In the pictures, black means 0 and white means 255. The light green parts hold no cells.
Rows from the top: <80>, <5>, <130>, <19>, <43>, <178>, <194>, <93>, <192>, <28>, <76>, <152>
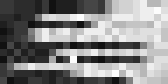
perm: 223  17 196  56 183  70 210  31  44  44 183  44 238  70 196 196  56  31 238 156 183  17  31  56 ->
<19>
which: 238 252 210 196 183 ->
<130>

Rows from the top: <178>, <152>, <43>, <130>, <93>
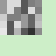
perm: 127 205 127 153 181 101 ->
<43>
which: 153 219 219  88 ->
<178>
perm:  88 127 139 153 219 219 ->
<178>
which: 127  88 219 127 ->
<152>

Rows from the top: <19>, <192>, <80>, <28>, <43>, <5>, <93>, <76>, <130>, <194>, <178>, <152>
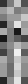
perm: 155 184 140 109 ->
<93>
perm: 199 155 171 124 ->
<130>

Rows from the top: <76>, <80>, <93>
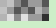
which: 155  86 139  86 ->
<80>
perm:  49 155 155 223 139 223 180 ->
<93>
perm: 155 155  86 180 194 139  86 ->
<76>
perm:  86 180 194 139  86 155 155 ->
<76>
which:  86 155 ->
<76>

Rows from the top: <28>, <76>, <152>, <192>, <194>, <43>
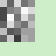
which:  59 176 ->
<43>
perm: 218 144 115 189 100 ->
<192>
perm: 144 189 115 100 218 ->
<192>
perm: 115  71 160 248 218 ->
<152>
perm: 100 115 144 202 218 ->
<28>
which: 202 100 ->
<28>
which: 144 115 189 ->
<192>

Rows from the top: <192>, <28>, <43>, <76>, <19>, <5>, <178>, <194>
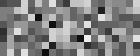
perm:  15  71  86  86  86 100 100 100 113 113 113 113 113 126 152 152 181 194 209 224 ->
<43>
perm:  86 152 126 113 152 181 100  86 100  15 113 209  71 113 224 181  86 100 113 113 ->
<76>
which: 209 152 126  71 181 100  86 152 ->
<194>
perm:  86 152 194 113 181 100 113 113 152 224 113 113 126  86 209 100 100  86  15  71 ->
<43>

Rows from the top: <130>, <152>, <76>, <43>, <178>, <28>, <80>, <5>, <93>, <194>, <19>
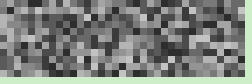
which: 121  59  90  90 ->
<76>
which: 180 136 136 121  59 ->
<194>
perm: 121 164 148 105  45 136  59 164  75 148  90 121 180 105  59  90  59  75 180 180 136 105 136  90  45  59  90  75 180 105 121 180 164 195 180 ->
<80>
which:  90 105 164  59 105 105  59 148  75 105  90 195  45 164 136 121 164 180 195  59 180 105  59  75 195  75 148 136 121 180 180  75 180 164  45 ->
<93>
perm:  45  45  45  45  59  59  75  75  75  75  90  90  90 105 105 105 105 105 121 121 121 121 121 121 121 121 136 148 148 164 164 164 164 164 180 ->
<130>
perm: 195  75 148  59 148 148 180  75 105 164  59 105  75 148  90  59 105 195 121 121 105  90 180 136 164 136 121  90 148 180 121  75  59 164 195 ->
<28>

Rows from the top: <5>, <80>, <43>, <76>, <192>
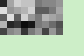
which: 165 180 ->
<80>
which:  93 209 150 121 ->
<43>
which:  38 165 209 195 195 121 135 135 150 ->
<5>
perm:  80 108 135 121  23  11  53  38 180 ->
<76>
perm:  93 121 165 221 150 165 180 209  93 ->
<80>
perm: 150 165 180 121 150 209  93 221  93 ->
<43>
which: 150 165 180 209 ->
<80>

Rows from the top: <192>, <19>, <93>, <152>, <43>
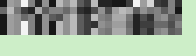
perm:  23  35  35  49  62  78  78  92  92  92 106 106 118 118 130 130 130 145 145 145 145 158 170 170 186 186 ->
<93>
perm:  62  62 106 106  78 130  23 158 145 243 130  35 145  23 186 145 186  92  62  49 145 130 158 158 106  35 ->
<152>

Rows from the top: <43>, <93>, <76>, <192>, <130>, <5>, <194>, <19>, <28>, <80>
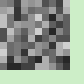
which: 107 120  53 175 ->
<19>
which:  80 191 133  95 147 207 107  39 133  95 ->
<130>
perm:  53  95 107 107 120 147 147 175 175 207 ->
<19>
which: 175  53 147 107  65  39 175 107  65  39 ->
<28>
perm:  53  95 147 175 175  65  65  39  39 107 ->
<80>
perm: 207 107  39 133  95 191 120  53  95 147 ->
<76>
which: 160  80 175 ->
<93>

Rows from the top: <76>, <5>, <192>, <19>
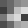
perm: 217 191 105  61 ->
<5>
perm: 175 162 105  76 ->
<19>

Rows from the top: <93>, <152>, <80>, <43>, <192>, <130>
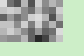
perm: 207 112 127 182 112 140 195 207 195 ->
<152>
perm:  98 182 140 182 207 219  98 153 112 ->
<192>
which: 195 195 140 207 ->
<43>
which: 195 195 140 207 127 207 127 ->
<43>
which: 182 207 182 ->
<192>
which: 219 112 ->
<93>
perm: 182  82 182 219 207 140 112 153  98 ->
<80>

